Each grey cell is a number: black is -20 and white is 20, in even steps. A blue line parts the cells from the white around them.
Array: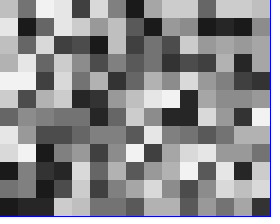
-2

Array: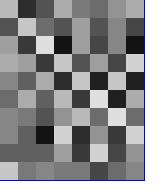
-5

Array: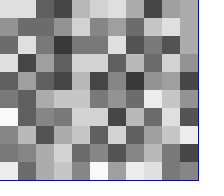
-1

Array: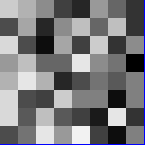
14

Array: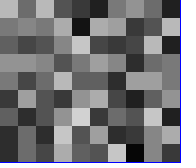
-13

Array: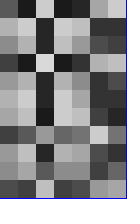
2

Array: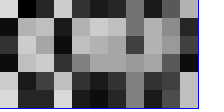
12

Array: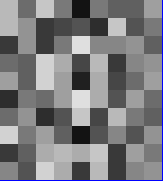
-11
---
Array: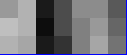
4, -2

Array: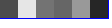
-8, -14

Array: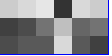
12, -10

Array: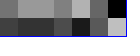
-2, 10

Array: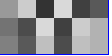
4, 8

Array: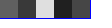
-5, -9
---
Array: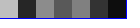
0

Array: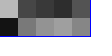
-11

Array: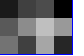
-10

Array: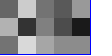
-2

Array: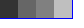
-4

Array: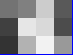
0
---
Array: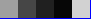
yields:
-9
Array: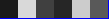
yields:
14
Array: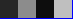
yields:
2
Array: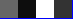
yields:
-18
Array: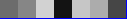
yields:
1
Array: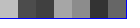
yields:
-8
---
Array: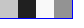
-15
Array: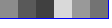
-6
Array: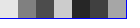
0
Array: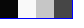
19
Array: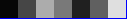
-9
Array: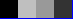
10
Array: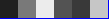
-1
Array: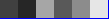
-14
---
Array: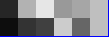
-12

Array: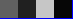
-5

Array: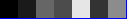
-12

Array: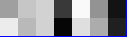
-15

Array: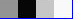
11

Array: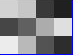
-11

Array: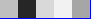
10

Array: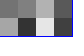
-6
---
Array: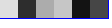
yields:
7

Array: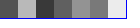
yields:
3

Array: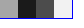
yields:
-8

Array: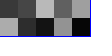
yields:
5

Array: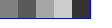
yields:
0

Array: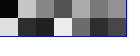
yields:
11
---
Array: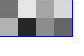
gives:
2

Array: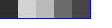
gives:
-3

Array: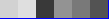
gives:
-1

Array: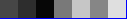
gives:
1

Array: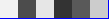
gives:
-6

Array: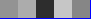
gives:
11

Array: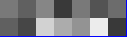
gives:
17
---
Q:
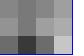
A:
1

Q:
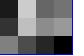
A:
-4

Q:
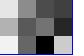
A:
-8

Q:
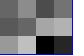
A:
-8

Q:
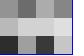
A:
7

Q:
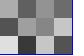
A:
3

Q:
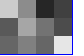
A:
-14

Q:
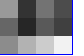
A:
-2
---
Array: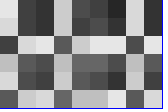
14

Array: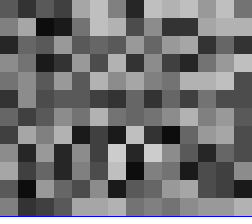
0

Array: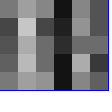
-9

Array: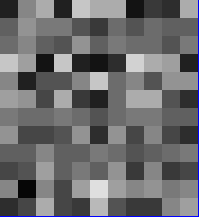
-5

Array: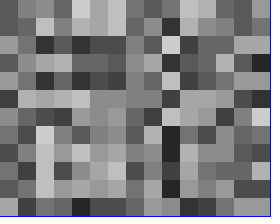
-6
